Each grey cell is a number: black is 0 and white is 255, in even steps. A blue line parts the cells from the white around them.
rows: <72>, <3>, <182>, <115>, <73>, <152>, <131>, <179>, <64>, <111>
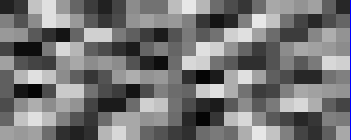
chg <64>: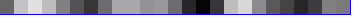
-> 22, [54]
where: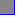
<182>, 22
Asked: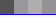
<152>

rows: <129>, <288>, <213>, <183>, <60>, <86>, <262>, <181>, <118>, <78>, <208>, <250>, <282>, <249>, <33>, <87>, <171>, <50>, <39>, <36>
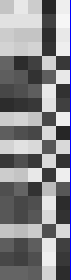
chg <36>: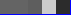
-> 3, [211]
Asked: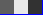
<262>
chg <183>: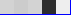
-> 3, [50]
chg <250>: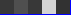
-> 3, [217]

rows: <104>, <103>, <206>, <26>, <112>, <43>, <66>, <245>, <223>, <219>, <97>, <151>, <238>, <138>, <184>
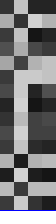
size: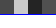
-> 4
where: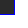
<97>, 2
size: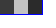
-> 3
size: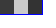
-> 3
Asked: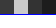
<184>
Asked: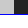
<66>

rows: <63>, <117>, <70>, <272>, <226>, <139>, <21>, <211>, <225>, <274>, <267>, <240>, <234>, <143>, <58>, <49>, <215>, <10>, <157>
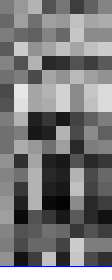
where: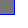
<63>, 4
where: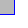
<139>, 5
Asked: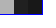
<143>
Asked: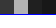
<143>
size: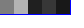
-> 5
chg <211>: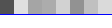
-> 5, [139]

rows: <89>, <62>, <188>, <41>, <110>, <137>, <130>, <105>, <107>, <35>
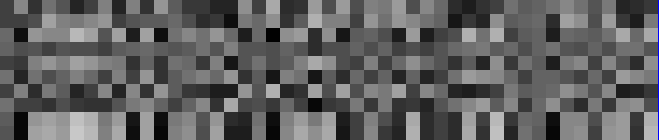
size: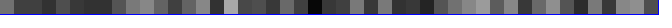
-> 47
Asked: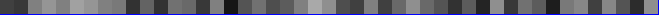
<110>
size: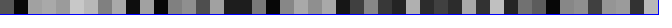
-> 47
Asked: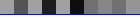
<188>
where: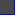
<105>, 17
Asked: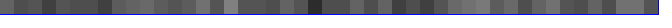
<41>
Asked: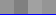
<110>

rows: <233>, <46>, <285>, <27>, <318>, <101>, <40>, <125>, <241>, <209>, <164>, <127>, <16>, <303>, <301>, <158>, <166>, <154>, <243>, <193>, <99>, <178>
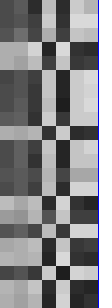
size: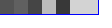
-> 7
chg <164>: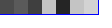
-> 1, [96]

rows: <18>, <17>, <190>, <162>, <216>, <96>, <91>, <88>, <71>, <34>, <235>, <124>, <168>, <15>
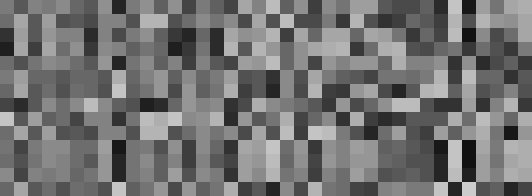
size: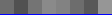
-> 8
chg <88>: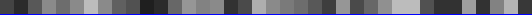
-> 23, [56]
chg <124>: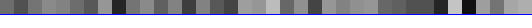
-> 25, [150]

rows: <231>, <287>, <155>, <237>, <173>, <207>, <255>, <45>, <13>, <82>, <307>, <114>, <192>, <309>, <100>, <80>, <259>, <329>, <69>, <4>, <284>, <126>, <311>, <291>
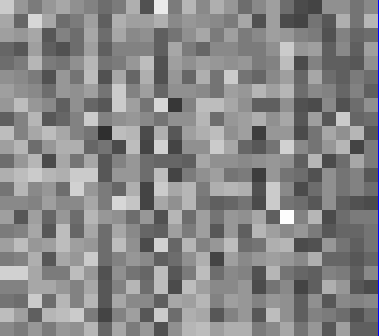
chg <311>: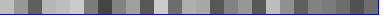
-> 1, [159]
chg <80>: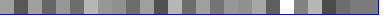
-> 10, [151]
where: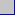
<100>, 9
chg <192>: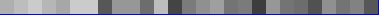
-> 4, [175]

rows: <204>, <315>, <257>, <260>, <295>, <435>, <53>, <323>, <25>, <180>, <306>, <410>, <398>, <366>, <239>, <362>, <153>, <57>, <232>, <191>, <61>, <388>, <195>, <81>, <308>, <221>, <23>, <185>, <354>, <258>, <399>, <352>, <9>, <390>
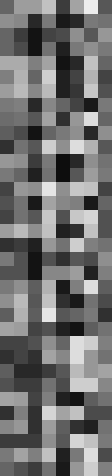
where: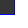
<53>, 5
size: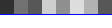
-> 8
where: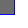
<25>, 0

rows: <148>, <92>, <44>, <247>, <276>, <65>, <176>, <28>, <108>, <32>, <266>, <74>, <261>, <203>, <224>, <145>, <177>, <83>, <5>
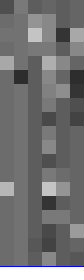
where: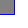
<176>, 3
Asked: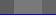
<145>
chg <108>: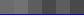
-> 5, [67]
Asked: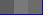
<261>
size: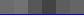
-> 6

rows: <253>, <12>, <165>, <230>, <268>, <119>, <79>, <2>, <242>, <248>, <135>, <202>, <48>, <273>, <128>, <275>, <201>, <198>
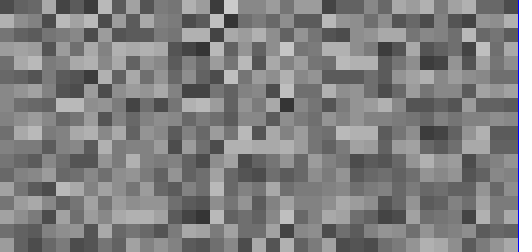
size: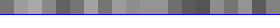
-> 20
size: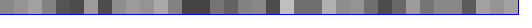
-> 37

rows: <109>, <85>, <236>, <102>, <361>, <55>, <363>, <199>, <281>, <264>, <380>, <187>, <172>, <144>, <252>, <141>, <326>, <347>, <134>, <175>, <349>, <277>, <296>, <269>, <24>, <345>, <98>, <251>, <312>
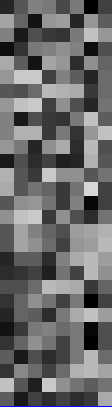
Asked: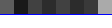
<312>
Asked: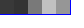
<236>
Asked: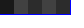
<312>
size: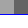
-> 2
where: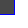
<109>, 4
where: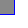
<98>, 1

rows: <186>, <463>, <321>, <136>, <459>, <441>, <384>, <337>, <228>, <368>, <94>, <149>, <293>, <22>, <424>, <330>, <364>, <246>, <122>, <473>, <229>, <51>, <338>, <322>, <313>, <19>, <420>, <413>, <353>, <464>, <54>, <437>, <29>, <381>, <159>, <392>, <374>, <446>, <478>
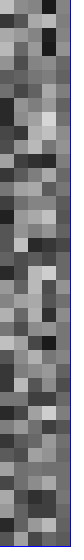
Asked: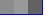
<420>
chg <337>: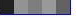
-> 0, [41]
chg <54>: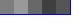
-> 2, [112]
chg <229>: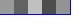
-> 2, [185]
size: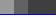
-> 4

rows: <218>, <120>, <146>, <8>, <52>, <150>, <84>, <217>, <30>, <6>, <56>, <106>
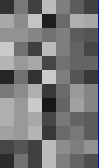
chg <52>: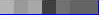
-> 3, [70]
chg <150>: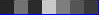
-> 2, [50]
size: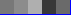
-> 5
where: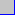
<120>, 2
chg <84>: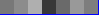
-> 6, [133]
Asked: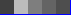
<106>

